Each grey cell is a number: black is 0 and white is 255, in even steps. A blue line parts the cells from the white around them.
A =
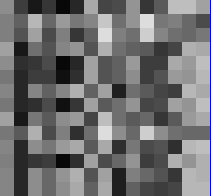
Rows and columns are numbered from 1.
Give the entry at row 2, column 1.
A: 127
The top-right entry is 161
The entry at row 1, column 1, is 141
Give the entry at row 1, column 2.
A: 61
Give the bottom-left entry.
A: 133
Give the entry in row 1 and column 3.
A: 24
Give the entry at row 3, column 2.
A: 83
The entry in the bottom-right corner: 183
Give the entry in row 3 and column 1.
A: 127

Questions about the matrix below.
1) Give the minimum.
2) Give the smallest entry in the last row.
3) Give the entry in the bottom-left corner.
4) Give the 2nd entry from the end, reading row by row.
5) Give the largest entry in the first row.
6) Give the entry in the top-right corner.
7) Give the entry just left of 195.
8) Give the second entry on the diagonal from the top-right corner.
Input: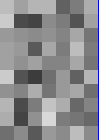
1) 60
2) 89
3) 111
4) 189
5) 189
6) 173
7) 124
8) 83

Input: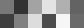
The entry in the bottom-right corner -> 106
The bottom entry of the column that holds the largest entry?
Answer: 246
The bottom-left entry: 62
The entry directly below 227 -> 76

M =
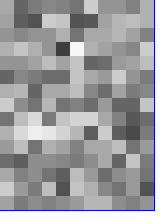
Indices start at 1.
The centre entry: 129
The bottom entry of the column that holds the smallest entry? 141
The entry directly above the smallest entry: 176
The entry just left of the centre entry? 115
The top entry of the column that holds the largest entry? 115
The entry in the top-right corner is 176
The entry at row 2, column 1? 162
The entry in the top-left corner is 168
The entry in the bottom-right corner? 148
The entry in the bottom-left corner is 162
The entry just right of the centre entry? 109
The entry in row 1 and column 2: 101
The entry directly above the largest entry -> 115
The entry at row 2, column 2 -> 94
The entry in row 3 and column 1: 148
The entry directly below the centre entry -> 211
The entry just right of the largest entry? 176
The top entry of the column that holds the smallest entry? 129
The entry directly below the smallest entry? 162
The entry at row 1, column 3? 123
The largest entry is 247
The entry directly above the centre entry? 189
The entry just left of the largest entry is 62
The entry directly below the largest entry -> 196

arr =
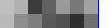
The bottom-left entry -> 185
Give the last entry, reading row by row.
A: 112
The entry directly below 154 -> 81
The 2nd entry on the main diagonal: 142

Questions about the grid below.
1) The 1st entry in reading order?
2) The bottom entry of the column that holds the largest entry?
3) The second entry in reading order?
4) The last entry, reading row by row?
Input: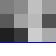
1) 125
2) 205
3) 139
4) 170

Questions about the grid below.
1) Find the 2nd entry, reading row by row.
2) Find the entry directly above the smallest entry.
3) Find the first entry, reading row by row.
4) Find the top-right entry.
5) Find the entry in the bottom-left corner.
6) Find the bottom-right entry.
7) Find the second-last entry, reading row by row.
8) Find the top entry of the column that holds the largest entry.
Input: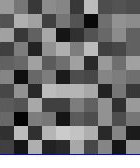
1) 118
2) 83
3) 154
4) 77
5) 64
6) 154
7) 21
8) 133

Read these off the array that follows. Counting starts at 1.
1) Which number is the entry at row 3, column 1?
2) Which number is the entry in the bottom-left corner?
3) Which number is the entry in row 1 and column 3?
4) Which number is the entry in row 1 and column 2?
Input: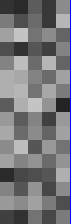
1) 161
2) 64
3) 92
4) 42

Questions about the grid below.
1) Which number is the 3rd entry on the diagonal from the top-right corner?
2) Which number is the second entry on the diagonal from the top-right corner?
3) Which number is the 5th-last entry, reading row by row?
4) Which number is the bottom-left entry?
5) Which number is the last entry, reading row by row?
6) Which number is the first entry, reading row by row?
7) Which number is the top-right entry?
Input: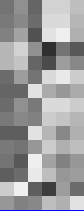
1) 226
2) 218
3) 129
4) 151
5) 226
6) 115
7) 190

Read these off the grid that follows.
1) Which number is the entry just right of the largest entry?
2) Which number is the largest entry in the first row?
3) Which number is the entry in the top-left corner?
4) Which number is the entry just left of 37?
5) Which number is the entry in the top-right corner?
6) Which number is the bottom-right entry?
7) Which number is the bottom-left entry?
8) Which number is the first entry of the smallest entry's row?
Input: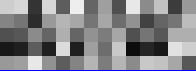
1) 101
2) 238
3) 206
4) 12
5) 153
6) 87
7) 153
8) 24

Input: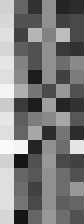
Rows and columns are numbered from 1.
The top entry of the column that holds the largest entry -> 209
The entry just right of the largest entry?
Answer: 244
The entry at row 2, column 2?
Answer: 81
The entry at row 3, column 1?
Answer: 223
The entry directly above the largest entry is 223
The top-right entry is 44
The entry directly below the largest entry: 209
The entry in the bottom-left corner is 215
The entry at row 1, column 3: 50
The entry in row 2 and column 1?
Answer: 215
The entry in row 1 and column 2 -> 101
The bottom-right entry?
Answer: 81
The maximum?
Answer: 250
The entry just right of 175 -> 117
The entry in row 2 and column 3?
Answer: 81
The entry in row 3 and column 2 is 65

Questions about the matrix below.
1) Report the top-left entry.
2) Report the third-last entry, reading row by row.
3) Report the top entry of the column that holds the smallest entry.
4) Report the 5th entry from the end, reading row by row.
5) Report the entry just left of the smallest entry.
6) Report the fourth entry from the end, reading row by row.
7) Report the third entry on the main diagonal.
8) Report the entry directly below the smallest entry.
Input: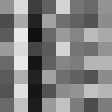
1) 147
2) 125
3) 62
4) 155
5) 232
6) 193
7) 16
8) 69
